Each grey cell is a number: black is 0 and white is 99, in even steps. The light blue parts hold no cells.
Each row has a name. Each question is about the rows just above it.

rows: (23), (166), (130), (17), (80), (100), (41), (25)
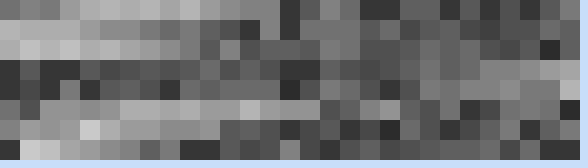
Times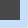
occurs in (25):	4
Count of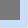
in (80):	5
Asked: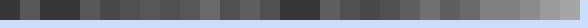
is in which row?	(17)
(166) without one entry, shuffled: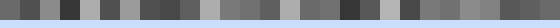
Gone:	| 25 |

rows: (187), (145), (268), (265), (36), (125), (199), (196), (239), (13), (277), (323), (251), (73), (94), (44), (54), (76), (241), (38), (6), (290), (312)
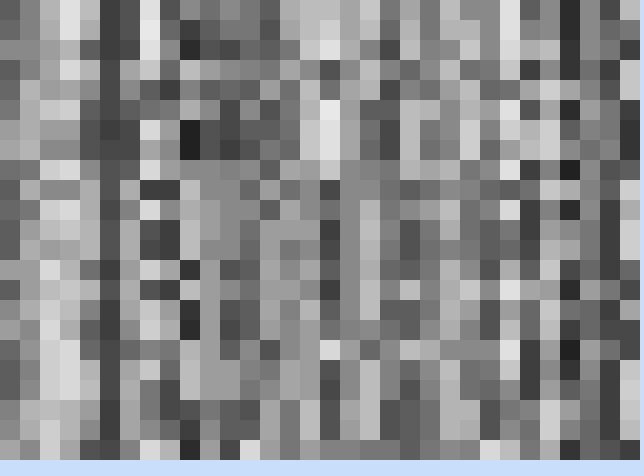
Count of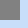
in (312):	4
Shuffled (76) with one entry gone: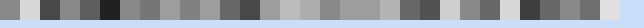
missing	| 57 |

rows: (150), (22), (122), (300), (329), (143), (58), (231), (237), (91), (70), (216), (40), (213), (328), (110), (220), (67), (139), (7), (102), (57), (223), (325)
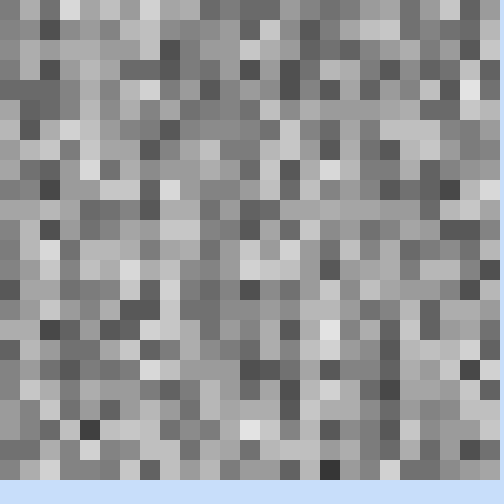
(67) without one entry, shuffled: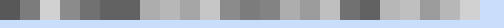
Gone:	| 41 |
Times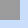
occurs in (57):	3
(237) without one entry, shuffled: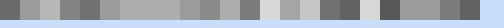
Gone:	| 57 |
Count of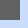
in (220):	4
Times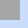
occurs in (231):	3

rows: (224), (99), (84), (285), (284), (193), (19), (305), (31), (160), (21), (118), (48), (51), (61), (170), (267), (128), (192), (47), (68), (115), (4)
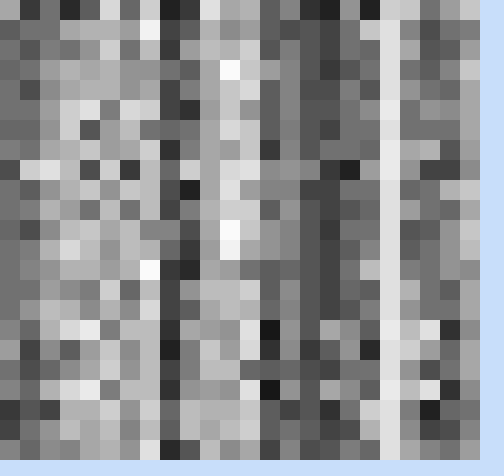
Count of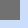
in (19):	7
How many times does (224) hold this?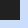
3

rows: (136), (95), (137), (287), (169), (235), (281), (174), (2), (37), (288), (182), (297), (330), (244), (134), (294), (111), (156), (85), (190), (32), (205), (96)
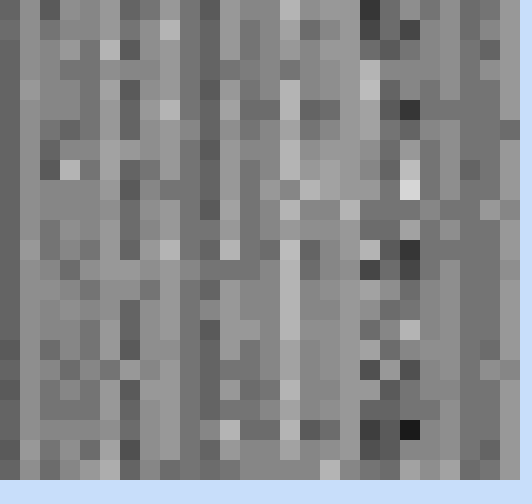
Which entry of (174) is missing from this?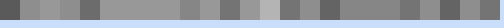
| 63 |
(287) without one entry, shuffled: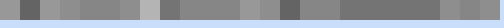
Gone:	| 48 |
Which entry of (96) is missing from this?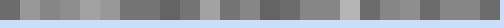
| 67 |

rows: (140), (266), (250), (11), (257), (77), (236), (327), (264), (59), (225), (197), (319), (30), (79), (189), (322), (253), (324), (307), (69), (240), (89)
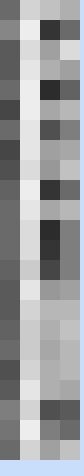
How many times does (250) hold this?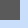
1
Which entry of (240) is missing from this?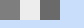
| 45 |

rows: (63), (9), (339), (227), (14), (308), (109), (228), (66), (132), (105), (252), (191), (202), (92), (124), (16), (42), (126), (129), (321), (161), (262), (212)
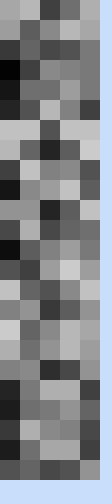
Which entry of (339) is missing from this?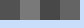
| 22 |
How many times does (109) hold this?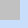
4
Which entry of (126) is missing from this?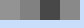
| 18 |

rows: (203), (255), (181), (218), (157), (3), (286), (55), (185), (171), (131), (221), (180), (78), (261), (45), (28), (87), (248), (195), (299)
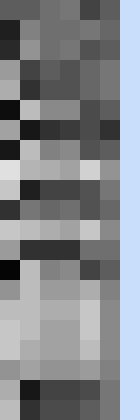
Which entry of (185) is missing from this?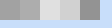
| 70 |
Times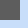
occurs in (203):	3
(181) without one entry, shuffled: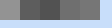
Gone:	| 16 |
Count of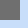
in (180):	2
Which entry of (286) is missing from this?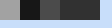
| 23 |

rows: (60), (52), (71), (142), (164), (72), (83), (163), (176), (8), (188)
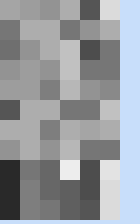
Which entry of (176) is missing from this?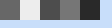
| 88 |
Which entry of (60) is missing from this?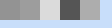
| 64 |
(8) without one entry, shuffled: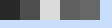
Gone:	| 49 |
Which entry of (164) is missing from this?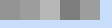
| 53 |
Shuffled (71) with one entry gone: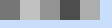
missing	| 43 |
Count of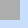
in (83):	4

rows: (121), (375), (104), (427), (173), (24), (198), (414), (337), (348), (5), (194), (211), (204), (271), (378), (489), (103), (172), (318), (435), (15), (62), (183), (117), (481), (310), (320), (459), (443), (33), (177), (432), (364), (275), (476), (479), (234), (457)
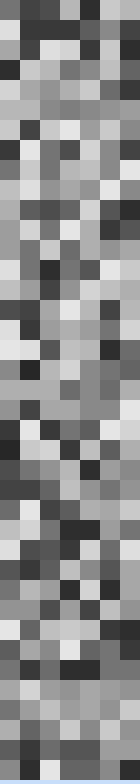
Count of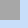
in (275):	2
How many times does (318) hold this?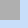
4
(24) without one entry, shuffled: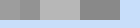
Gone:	| 49 |

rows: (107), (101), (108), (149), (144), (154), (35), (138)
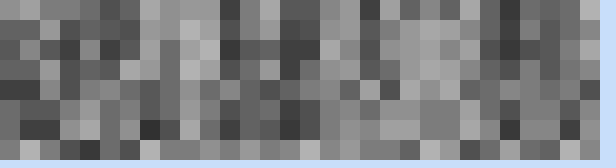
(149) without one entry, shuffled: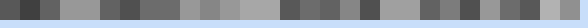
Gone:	| 45 |
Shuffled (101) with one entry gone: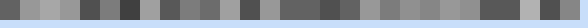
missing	| 28 |

